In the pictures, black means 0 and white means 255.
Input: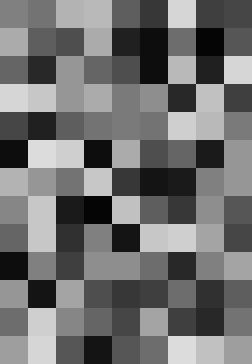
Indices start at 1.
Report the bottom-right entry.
158
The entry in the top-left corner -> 128
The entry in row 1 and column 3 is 179
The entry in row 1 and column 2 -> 115
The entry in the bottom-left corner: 158
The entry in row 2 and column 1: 171
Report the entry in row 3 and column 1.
101
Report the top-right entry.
70
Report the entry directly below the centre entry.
193
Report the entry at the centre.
55
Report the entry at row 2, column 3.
78

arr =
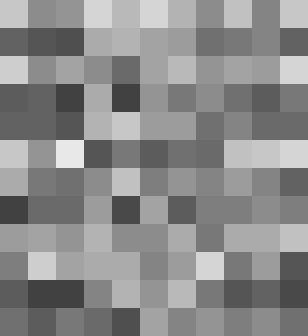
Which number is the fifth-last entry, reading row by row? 132
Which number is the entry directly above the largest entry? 85
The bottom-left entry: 112
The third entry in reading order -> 148
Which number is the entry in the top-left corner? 199
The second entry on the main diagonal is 85
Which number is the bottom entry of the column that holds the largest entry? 120
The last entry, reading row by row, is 112
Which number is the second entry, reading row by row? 140
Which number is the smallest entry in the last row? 79
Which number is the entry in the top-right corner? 199
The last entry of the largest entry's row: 213
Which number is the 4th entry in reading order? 213
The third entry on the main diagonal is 163
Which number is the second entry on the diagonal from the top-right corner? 132
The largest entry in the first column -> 206
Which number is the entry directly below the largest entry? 112

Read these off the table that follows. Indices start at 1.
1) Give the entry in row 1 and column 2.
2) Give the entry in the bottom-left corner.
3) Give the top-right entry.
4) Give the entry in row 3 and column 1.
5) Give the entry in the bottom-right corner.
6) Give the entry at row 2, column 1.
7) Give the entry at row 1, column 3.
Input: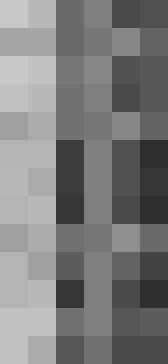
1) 185
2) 193
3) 81
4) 200
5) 74
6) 165
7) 106

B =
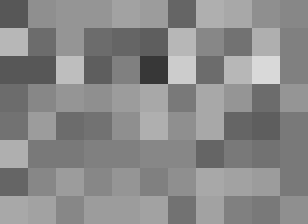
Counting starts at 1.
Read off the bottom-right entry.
143
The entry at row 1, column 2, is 143
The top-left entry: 87
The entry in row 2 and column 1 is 183
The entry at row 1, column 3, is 149
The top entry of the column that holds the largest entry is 143
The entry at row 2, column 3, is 149
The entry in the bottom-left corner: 168
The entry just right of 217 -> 128
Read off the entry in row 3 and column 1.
87
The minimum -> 55
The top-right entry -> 135
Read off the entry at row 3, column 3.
190
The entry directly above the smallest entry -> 94
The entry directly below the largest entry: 108
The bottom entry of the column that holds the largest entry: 121
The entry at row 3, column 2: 87
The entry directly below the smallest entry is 168
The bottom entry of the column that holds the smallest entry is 162

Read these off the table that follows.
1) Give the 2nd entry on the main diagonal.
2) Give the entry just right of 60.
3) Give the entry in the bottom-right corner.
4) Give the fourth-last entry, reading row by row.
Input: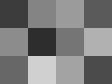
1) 45
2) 132
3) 75
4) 103

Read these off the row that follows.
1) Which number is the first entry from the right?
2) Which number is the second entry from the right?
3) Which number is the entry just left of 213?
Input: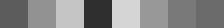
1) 107
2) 121
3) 47
